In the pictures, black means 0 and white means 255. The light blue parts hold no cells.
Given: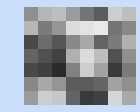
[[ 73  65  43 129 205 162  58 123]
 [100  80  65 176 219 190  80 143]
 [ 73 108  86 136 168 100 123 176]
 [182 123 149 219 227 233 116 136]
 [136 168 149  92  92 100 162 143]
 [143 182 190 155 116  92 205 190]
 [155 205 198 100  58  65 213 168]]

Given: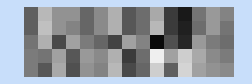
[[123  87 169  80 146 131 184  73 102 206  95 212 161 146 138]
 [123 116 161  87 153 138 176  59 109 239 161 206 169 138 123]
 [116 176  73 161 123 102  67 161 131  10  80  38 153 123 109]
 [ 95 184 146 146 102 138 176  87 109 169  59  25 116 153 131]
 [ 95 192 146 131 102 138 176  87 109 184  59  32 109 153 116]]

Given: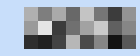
[[ 46  33  67 183  74 134  19  88]
 [176 126 170 104 196 118  60 147]
 [154 229  60 112 162 202  96 134]]

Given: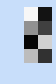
[[247  19]
 [188  49]
 [145  64]
 [  6 209]]

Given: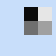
[[111 160]
 [ 11 230]]

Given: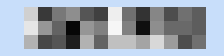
[[208  57 120 142  85  64 238 112  51 134  77 112  93]
 [178  71  85  30 178  99 192 192 164 216 156  77 112]
 [230 150  99   7 150 128 246 128  15 142 105 105  93]]

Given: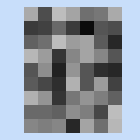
[[ 59  65 105  59  11  85  77]
 [ 91  71  46 177  85 156  65]
 [170  77 189 164 111 119 170]
 [105 105  97 142 126  71 189]
 [ 97 111 189 156 164  91  39]
 [134 126 134  39 164 111 183]
 [ 85 142  33 148  85  46  39]
 [177 148  53 119 148 126  97]
 [183 156  53 134 164 134  85]]

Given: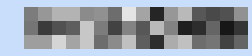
[[117  59  81  94 199 124  66 131  87 185 131  31  45 101  23  53]
 [124 151 179 179 139 145 109 228 164  37 151 185  87  73  81 145]
 [158 158 213 164 199 109 139 192  94  45 172 192 109 117  66 101]]

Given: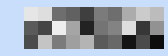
[[ 90  69 238 165  34 116 131 222  55 146]
 [ 75 196 123 159 180  90 104  20  75  13]
 [230 222 110  97  63 123 110 172 203 188]]
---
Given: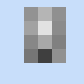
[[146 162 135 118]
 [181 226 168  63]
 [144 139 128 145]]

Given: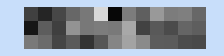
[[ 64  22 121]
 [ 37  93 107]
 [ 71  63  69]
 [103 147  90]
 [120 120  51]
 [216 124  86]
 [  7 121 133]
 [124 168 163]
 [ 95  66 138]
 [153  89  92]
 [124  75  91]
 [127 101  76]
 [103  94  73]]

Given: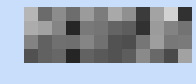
[[182 172 131  81]
 [107 162  97  97]
 [140 133 112 103]
 [109  38 110  37]
 [155 121 133  98]
 [124 117 113  89]
 [169 100  82  82]
 [144  93  78  93]
 [ 59  49 118 138]
 [163 155 158 105]
 [210 131 120  74]
 [ 49 115 122 162]]

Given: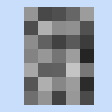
[[149  77 141 131 167  85 111]
 [ 72 177  97 151  95 175 147]
 [ 79 140  65 117  97 135  66]
 [102 144  90 157 196 156 152]
 [156  81  60  36 119  43  74]]

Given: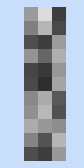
[[155 128  79 147  70  74 137 144 172 132  77]
 [220 182  61 102  57  46 171 184 151  83  61]
 [ 61  73 156 175 150 164  88  81 141 181 153]]

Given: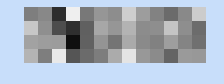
[[126 199 162 180]
 [136 143 157 126]
 [ 45  77 156 233]
 [239  47  15  85]
 [120  96  97 107]
 [150 167 148 125]
 [141 150 116 171]
 [206 179 170 228]
 [157 140 138 152]
 [130 142 129 139]
 [107 196 158 100]
 [137 142 132 154]
 [204 108 112 152]]
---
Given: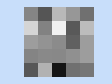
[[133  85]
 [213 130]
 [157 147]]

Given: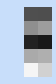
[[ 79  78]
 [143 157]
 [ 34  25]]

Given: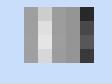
[[159 205]
 [159 223]
 [160 229]]

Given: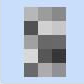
[[183 156]
 [ 82 209]
 [161 104]]

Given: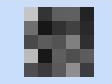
[[197  52]
 [111  23]
 [ 73  92]]

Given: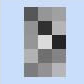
[[ 87 150]
 [147  49]
 [150 219]]

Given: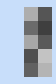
[[174  85]
 [107  63]
 [167  89]]

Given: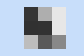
[[ 53 174]
 [ 49  50]
 [189  89]]

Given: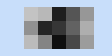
[[195 184]
 [145  37]
 [187 132]]
